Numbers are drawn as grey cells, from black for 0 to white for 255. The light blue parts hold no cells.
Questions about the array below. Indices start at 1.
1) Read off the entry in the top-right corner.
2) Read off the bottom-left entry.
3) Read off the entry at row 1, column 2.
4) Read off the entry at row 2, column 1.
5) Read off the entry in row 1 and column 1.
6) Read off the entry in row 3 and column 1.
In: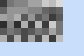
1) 218
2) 175
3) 118
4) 102
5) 60
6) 163

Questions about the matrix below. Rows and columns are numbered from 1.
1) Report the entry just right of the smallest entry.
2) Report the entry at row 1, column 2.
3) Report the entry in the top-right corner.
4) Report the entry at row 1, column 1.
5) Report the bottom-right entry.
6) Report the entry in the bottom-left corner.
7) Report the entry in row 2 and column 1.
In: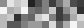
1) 76
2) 229
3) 61
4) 141
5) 186
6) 186
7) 245
